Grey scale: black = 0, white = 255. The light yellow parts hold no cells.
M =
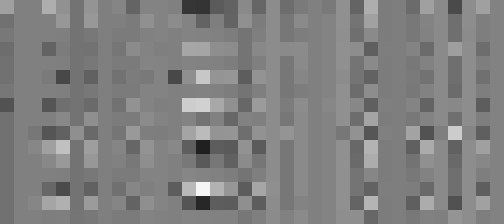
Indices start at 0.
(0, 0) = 160
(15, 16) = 129
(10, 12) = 136
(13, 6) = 97
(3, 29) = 131
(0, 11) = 131
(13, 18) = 166
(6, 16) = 125
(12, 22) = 128
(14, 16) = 92
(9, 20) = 148
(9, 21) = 138
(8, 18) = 127
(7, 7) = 127
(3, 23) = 131
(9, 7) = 127
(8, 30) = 131
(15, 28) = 126
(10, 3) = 160
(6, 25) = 108
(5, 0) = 113
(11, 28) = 126
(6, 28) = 126
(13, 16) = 150
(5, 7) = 127
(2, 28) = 126
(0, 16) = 98
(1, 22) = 128
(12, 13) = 134
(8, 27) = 124
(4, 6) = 120
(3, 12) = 128
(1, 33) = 141
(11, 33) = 141
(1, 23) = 131
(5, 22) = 128
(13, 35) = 130
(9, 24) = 119

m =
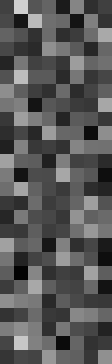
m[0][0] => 65
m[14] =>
[56, 45, 108, 60, 71, 101, 159, 83]
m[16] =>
[60, 56, 94, 61, 69, 112, 152, 118]
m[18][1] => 35
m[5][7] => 70
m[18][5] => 109
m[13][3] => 73
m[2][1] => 82
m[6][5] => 44
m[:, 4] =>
[27, 105, 46, 121, 54, 42, 107, 77, 36, 103, 50, 127, 167, 58, 71, 55, 69, 129, 157, 64, 71, 93, 53, 120, 11, 101]
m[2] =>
[99, 82, 49, 108, 46, 60, 109, 169]
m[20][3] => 95
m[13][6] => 45
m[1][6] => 128
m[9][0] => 45
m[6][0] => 142
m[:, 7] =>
[64, 51, 169, 103, 112, 70, 96, 167, 56, 142, 113, 43, 14, 36, 83, 106, 118, 26, 14, 94, 19, 56, 102, 34, 58, 144]
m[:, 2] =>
[85, 187, 49, 42, 65, 90, 62, 20, 127, 39, 56, 93, 76, 98, 108, 77, 94, 103, 67, 134, 168, 121, 107, 125, 129, 68]
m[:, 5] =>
[133, 20, 60, 90, 157, 119, 44, 59, 91, 101, 133, 65, 101, 93, 101, 147, 112, 47, 109, 58, 67, 73, 136, 77, 101, 96]
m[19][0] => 93
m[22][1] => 67
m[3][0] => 72
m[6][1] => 95
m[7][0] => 118
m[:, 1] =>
[208, 22, 82, 51, 120, 189, 95, 128, 159, 70, 130, 96, 19, 165, 45, 122, 56, 92, 35, 3, 96, 127, 67, 142, 199, 72]
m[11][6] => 69
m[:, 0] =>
[65, 72, 99, 72, 36, 82, 142, 118, 56, 45, 32, 161, 123, 110, 56, 38, 60, 161, 117, 93, 60, 143, 51, 125, 69, 53]
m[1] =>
[72, 22, 187, 111, 105, 20, 128, 51]

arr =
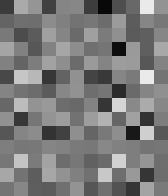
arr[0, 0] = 59
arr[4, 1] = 100
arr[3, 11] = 168
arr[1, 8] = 155
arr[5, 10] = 234
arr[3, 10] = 95
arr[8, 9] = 161
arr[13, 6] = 86
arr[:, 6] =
[61, 119, 160, 112, 154, 68, 110, 131, 157, 101, 120, 97, 113, 86]
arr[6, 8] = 42
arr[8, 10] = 50
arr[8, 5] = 114
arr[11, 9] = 126
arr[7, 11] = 135
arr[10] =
[126, 119, 120, 133, 130, 122, 120, 136, 129, 126, 116, 118]
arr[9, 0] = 86
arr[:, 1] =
[170, 111, 76, 129, 100, 198, 115, 188, 55, 133, 119, 196, 115, 135]
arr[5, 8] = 134
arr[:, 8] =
[78, 155, 144, 13, 157, 134, 42, 213, 101, 142, 129, 209, 110, 82]
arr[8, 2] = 118
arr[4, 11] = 131
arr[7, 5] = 105
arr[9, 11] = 87
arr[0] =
[59, 170, 149, 65, 133, 135, 61, 8, 78, 104, 234, 147]
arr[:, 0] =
[59, 100, 121, 165, 129, 72, 132, 103, 145, 86, 126, 119, 167, 116]
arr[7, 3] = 153
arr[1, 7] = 108
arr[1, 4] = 128
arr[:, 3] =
[65, 140, 160, 130, 162, 55, 91, 153, 148, 51, 133, 163, 167, 92]

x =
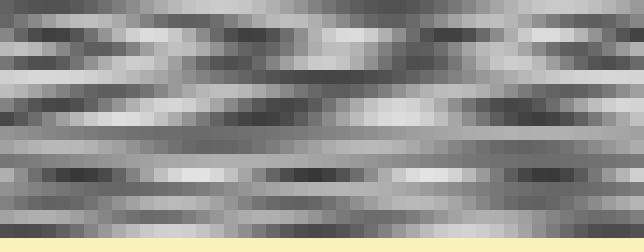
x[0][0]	98
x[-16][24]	138
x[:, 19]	[176, 184, 81, 101, 131, 83, 153, 73, 65, 116, 124, 172, 101, 163, 105, 175, 104]
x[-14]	[185, 192, 183, 162, 135, 109, 94, 93, 106, 130, 158, 180, 192, 188, 171, 146, 118, 99, 91, 101, 120, 146, 173, 188, 190, 179, 156, 128, 105, 92, 94, 110, 136, 164, 184, 192, 186, 165, 138, 113, 95, 92, 104, 126, 153, 178]
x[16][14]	195
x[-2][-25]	160
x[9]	[148, 143, 139, 134, 131, 127, 123, 119, 117, 113, 111, 109, 109, 107, 107, 108, 110, 112, 114, 116, 119, 122, 127, 131, 134, 139, 143, 149, 153, 158, 161, 164, 167, 171, 173, 174, 177, 175, 176, 176, 176, 172, 171, 167, 165, 161]
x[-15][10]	220
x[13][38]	105
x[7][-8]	87
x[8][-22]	164
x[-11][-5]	98
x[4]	[117, 93, 80, 79, 92, 116, 145, 173, 194, 205, 202, 185, 160, 131, 104, 86, 79, 85, 104, 131, 159, 184, 202, 204, 195, 173, 144, 115, 92, 79, 80, 94, 119, 147, 175, 196, 205, 201, 185, 158, 129, 102, 84, 78, 87, 105]
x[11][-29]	174
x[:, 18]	[187, 169, 65, 91, 104, 90, 169, 88, 62, 114, 115, 174, 134, 156, 116, 176, 122]
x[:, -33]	[194, 95, 173, 188, 131, 142, 168, 207, 147, 107, 106, 170, 226, 119, 183, 125, 206]
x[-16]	[102, 119, 137, 158, 176, 187, 190, 183, 170, 150, 129, 111, 98, 95, 98, 110, 128, 149, 169, 184, 189, 187, 175, 158, 138, 118, 103, 96, 95, 106, 122, 141, 162, 178, 188, 190, 181, 166, 145, 125, 109, 97, 94, 100, 115, 134]
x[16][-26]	89
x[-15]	[134, 101, 76, 63, 66, 84, 113, 148, 181, 207, 220, 217, 200, 173, 138, 105, 78, 64, 65, 81, 110, 143, 177, 203, 218, 219, 204, 176, 142, 109, 81, 65, 65, 78, 106, 139, 173, 201, 219, 219, 206, 180, 147, 113, 84, 67]
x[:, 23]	[116, 158, 203, 188, 204, 69, 95, 115, 139, 131, 171, 162, 64, 179, 113, 133, 76]
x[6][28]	145
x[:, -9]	[189, 166, 201, 165, 201, 183, 122, 74, 66, 175, 99, 110, 70, 109, 99, 159, 163]
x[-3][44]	169
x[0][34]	150
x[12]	[175, 143, 111, 85, 64, 56, 60, 74, 100, 130, 162, 191, 213, 226, 226, 215, 193, 165, 134, 101, 77, 61, 55, 64, 83, 109, 140, 172, 200, 219, 227, 224, 210, 185, 154, 123, 93, 70, 58, 57, 69, 91, 119, 152, 180, 207]
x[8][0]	72
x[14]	[129, 115, 104, 98, 99, 104, 115, 129, 146, 161, 174, 182, 186, 183, 175, 163, 148, 131, 116, 105, 99, 98, 102, 113, 126, 143, 158, 172, 182, 185, 184, 177, 165, 151, 134, 119, 106, 99, 97, 102, 111, 124, 139, 156, 169, 180]
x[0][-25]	147
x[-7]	[161, 171, 178, 183, 184, 183, 177, 167, 159, 146, 134, 123, 113, 106, 100, 101, 102, 107, 115, 124, 137, 150, 160, 171, 179, 183, 185, 183, 177, 168, 158, 147, 133, 123, 113, 105, 101, 99, 102, 106, 115, 126, 138, 150, 161, 172]
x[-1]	[78, 75, 77, 83, 97, 112, 132, 152, 172, 187, 200, 207, 209, 206, 195, 181, 161, 142, 122, 104, 89, 78, 74, 76, 84, 96, 111, 130, 151, 170, 187, 201, 208, 210, 204, 195, 181, 163, 143, 123, 105, 90, 78, 75, 76, 82]
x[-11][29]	163

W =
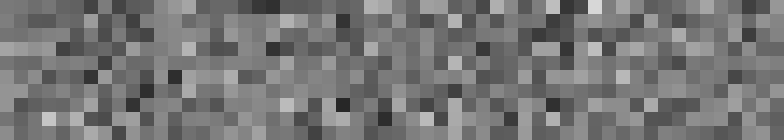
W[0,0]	121
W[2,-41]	93
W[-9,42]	146
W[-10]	[121, 119, 110, 118, 100, 97, 67, 124, 68, 91, 94, 136, 151, 165, 94, 104, 104, 79, 56, 48, 91, 90, 95, 111, 97, 103, 176, 167, 123, 104, 160, 156, 95, 110, 72, 175, 137, 87, 126, 190, 54, 72, 215, 126, 164, 132, 93, 101, 113, 137, 165, 127, 110, 64, 83, 151]
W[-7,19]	51
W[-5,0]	144
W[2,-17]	73
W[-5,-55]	114
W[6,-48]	132
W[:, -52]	[100, 107, 131, 66, 123, 109, 132, 102, 135, 100]
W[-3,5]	125
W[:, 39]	[190, 61, 73, 161, 109, 150, 108, 48, 176, 99]
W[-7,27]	119
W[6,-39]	134
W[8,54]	109
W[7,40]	85
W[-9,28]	145
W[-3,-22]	129
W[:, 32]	[95, 179, 90, 114, 181, 129, 64, 171, 170, 165]
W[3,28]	127
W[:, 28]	[123, 145, 110, 127, 131, 121, 145, 166, 116, 104]
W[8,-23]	146
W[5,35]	89
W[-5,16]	173
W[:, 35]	[175, 85, 123, 98, 97, 89, 134, 85, 125, 91]
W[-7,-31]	84
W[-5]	[144, 114, 140, 82, 109, 96, 52, 154, 103, 114, 78, 144, 46, 160, 147, 141, 173, 89, 99, 150, 135, 121, 133, 129, 115, 140, 91, 123, 121, 94, 122, 136, 129, 147, 82, 89, 103, 156, 82, 150, 145, 161, 141, 116, 184, 129, 96, 136, 137, 110, 125, 119, 71, 98, 115, 110]
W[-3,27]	73
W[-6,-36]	161
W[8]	[116, 99, 118, 197, 135, 177, 84, 76, 150, 159, 82, 137, 96, 128, 130, 123, 106, 149, 134, 111, 132, 75, 99, 159, 172, 128, 99, 45, 116, 140, 186, 73, 170, 146, 132, 125, 59, 158, 100, 176, 95, 141, 100, 106, 140, 151, 84, 83, 99, 142, 137, 141, 82, 148, 109, 95]
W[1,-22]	125
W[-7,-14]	190
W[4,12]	119
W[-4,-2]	111

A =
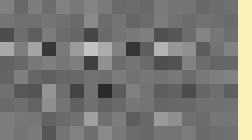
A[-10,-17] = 128
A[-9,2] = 112
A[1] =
[117, 112, 112, 117, 113, 107, 138, 109, 116, 102, 108, 125, 114, 109, 114, 111, 107]
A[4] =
[99, 104, 120, 127, 119, 126, 65, 144, 109, 117, 107, 79, 82, 129, 109, 102, 103]
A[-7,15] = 115
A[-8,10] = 127
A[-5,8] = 124
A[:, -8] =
[108, 102, 121, 54, 117, 114, 128, 119, 94, 108]
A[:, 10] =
[104, 108, 127, 95, 107, 119, 116, 116, 105, 105]
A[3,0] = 167
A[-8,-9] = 116
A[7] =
[106, 111, 100, 141, 116, 97, 113, 99, 106, 119, 116, 103, 105, 105, 113, 113, 114]
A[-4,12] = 98
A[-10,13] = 116
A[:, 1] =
[104, 112, 110, 126, 104, 127, 88, 111, 120, 117]
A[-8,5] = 103
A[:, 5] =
[121, 107, 103, 155, 126, 105, 69, 97, 113, 130]
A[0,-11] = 132
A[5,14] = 121
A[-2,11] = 154
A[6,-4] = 76
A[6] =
[112, 88, 85, 147, 110, 69, 114, 43, 92, 128, 116, 94, 98, 76, 103, 110, 95]
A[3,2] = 164
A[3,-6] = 179
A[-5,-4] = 108
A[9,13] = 124
